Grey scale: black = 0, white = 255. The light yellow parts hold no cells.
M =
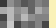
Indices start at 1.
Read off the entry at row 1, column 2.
143
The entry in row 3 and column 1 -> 70
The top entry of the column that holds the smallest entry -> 56
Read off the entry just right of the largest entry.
70
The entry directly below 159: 185
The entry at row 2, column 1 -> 171
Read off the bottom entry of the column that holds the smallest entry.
100

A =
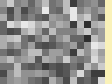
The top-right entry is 102
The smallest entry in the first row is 61
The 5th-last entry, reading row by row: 189
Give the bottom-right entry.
217
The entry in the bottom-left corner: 114
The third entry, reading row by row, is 130
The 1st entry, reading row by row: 158
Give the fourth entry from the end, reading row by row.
87
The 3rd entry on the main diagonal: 145
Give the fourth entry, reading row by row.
145
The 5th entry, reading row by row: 102
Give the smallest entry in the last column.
61
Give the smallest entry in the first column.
75
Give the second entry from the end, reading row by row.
75

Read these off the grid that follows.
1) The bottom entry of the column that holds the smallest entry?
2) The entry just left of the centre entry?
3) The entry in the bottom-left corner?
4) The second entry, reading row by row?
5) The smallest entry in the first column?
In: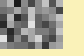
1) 112
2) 99
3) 153
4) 182
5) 41
